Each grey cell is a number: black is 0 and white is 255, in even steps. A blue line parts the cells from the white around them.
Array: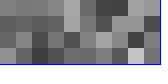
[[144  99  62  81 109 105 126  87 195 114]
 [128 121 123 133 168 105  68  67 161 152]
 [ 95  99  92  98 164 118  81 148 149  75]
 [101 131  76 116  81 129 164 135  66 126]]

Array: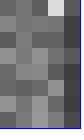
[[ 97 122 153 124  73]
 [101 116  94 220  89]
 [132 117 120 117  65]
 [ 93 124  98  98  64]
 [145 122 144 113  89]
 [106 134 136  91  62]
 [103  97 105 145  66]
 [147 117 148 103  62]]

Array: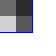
[[209  87]
 [108  43]]

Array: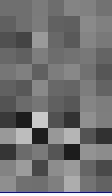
[[143 112 111 127 173 115  98]
 [111 111 123 109 132 129 114]
 [ 96 111 124  97  95 138 128]
 [ 80  68 154 104  89 133 121]
 [104  96 126 109 114 120 100]
 [118 128  96 125 136 113  86]
 [ 97  88 137 104 101 125  99]
 [ 83 107 118  96  87 133 125]
 [ 57  28 201  81  50 144 126]
 [153 189  30 152 181  83  49]
 [ 53 107 122  85  28 147 140]
 [131 156  71 141 154 101  73]]

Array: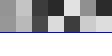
[[151 185  73 219  61 204 221]
 [148 196  60  41 226 144  43]]

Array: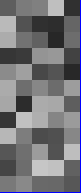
[[121 137 105 104  87]
 [ 94 123 128 191  48]
 [186  82  48  45 101]
 [172 114  97  39 109]
 [ 54  58 148 152  66]
 [139 160  72  84  40]
 [171 110 135 108 157]
 [167  44 171 168  94]
 [ 54 193 175 133 155]
 [183 125  76  80 135]
 [ 86 111 156  82 190]
 [ 69 109 198 193  97]]

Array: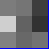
[[129 104 114]
 [124 117  61]
 [207  98  49]]

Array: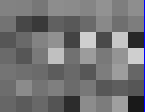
[[102  91 104  84  44 140 124 159  25]
 [130 129 119 141 139 133 146 126 142]
 [115  71  57  96  88 106 137 111 125]
 [ 86 105 131 145  67 207  74 199  39]
 [106  86 122 192 113 156 121 148 207]
 [116 111 107  92 105  87 125 157 102]
 [109 139 116 127 107 120  87  94  86]]
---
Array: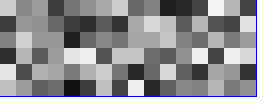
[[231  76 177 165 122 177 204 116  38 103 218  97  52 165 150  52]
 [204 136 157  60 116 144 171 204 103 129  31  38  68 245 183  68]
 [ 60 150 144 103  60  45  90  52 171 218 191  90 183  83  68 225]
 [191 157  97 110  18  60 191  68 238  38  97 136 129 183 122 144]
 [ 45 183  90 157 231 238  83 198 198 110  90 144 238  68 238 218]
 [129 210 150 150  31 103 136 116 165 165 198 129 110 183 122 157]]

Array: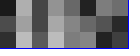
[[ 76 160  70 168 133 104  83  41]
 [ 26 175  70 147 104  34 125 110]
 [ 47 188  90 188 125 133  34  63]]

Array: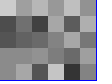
[[ 84  98 106 131 167 119]
 [ 77 112  65 167  92 175]
 [139 139 146 125 106 159]
 [204 159 183 152 191 146]
 [139 167  84 197  52 131]]

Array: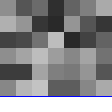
[[ 60  60 164 127 121 149  85]
 [ 66  73 114 189  41  66  99]
 [142  85 107  47  99 127 170]
 [176 149  54  41 149  85  54]
 [142 164 189 157 135 164 114]
 [135 182 195  93  93 135 170]]

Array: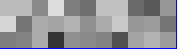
[[214 117 171 164 179 144 171 200 150 156 117]
 [125 131 171  52 144 138 131  81 164 179 156]
 [187 187 138 220 125 111 193 193 105  89 150]]

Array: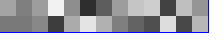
[[120 120 135  60 170 228 177 127  99  79 220  72 183]
 [164 127 157 242 142  45  93 157 197 205  66 191 149]]

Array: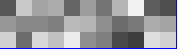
[[209 108 215 193 236 143 127  73  61 222 209]
 [151 135 135 127 186 180 143 108 121 172 164]
 [ 87 201 164 172 101 157 115 180 242  93  79]]
